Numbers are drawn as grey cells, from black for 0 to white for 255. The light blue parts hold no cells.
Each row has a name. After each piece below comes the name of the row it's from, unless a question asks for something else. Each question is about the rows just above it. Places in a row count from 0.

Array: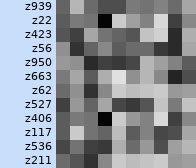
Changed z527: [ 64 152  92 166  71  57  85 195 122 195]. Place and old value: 2, [100]
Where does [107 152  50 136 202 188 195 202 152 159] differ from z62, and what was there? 1, [144]
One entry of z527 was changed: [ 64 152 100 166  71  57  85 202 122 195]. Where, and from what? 7, [195]
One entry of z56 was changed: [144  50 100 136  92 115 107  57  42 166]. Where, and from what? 5, [107]
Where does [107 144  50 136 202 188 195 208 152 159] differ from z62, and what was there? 7, [202]
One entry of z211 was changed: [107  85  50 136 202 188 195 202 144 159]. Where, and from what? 8, [152]
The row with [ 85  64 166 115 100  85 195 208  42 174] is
z423

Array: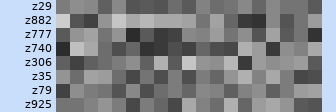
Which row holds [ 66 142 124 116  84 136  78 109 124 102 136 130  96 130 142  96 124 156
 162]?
z79
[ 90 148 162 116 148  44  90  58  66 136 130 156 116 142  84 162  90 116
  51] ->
z777
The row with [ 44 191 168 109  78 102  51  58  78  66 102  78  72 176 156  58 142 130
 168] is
z740
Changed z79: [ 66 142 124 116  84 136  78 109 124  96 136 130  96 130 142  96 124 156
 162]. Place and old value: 9, [102]
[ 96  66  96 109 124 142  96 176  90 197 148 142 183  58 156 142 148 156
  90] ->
z306

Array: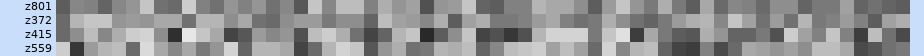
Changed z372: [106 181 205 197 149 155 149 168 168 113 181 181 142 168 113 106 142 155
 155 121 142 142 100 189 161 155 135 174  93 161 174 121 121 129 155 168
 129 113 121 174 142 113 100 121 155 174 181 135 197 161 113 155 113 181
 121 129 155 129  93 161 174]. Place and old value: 2, [197]
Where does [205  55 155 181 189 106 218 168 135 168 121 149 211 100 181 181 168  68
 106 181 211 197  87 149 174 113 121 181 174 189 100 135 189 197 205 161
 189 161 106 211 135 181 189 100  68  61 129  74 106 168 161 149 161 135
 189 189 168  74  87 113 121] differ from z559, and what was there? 53, [142]

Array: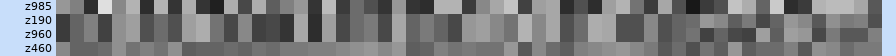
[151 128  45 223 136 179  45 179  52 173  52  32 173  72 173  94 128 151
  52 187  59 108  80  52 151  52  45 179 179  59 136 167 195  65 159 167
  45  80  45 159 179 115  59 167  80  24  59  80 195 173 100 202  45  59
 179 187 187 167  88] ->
z985
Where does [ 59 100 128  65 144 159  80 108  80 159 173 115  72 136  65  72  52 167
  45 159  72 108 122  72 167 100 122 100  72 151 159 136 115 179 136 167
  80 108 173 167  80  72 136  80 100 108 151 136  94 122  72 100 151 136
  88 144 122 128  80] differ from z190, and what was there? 41, [80]
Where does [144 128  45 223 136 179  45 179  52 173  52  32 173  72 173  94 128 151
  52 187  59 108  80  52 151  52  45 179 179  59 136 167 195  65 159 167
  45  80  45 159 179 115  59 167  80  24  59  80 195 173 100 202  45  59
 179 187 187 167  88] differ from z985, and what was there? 0, [151]
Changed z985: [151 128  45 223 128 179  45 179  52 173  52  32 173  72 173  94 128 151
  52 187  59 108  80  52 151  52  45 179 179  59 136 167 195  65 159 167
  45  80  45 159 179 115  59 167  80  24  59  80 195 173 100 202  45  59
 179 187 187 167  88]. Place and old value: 4, [136]
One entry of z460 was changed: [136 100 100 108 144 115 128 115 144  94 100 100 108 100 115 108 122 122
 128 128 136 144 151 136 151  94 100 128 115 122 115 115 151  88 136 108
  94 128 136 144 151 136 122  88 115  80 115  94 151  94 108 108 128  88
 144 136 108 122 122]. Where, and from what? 44, [108]

